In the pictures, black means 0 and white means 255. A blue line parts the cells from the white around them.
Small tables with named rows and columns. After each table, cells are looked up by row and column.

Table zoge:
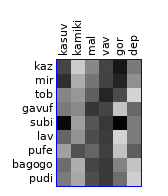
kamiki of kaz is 203
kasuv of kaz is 69
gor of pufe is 193
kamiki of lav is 146
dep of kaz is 122
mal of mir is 116
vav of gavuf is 69
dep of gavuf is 104
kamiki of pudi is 168
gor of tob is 76
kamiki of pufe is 81
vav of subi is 56
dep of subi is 123
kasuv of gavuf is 122

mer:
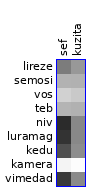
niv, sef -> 43
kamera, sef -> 244
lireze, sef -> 124
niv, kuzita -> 136
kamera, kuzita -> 253
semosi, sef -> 178
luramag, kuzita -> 136
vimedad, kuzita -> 138
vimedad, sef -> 58
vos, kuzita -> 201
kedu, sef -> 79
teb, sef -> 180
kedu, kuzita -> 141
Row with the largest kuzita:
kamera

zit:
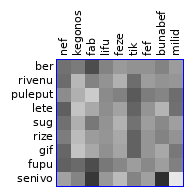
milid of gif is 120
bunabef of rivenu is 147
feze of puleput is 129
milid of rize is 147
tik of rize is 98
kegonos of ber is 123
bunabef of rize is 131

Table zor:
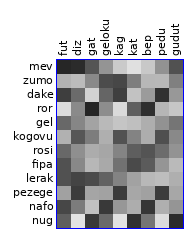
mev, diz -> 43
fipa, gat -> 183
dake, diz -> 107
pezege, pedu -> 60
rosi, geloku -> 166
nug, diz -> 227
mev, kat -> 224
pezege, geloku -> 162
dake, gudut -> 152
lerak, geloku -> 98
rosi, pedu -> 108
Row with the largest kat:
mev

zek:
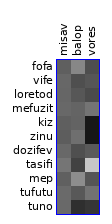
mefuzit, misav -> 104
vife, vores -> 86
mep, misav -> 96
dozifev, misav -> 104
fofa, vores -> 78
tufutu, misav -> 106
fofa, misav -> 95
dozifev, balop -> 79
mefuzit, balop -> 100
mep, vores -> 85
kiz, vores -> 24
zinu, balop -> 111
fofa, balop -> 135
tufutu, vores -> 114
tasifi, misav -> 117
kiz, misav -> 95
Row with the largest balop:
mep

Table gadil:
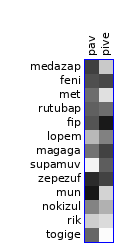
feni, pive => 71
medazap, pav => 64
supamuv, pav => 244
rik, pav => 206
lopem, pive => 129
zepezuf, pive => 66
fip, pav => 84
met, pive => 224
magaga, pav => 115
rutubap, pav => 96
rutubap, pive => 109
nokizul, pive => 177
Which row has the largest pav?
supamuv

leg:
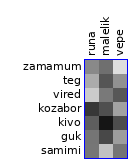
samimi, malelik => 194
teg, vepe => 145
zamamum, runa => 137
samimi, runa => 118
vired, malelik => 121
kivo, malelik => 21
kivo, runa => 94
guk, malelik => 72
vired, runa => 203
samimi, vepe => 117
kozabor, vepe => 162
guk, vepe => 157
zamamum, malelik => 111
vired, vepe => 87
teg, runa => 171
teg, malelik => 85
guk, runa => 117
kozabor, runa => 55
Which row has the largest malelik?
samimi

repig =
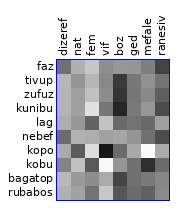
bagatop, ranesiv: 135
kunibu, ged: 121
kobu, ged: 113
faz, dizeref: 113
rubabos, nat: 162
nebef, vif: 161
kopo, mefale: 251
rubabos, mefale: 97
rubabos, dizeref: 177
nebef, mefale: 113
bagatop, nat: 153
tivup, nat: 149
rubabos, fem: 115
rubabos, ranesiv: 137
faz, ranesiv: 67
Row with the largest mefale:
kopo

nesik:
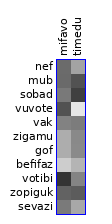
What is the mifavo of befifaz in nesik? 205
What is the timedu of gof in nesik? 138
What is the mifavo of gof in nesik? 173
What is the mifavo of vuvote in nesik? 82
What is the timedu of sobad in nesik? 64
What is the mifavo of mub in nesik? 106
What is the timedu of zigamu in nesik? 137
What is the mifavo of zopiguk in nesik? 98
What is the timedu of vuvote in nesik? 230
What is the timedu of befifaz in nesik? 180
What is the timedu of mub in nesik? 82
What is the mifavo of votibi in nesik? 52
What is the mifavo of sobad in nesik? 121
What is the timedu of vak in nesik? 124
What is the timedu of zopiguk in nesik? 92
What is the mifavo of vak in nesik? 130
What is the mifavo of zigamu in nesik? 173
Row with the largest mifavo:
befifaz

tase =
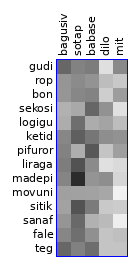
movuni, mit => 241
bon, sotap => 135
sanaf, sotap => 105
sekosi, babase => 102
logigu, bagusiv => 173
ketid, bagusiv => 135
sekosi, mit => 224
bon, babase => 131
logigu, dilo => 164
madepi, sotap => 43
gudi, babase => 124
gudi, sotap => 130
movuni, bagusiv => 160
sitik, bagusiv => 162
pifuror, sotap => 174

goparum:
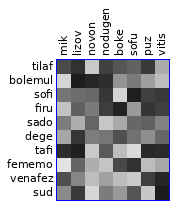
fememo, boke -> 72
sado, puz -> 97
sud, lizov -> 58
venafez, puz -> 63
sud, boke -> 152
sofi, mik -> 117
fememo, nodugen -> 196
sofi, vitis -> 57
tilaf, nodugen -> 65
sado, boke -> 170
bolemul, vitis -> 189
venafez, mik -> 79

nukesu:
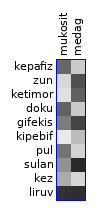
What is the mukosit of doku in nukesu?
98
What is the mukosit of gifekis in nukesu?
125
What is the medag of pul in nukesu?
211
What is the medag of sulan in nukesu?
41
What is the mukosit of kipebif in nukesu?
233
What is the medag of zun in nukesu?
79
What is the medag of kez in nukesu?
213
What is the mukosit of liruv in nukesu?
49
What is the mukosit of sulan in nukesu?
145
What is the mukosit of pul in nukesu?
115
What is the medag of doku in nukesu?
202
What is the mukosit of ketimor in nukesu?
225
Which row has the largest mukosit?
kipebif

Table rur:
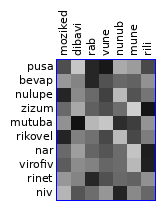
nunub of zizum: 109
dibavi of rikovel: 128
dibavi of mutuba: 18
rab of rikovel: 113
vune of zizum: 79
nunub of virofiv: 108
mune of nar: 195
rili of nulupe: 117

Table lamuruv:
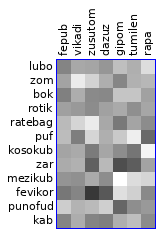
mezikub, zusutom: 170
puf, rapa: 105
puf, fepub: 188
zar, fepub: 171
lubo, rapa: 221
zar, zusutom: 96
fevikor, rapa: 137
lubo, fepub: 132
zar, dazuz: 185
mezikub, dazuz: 141
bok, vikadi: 173
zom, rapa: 183
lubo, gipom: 191

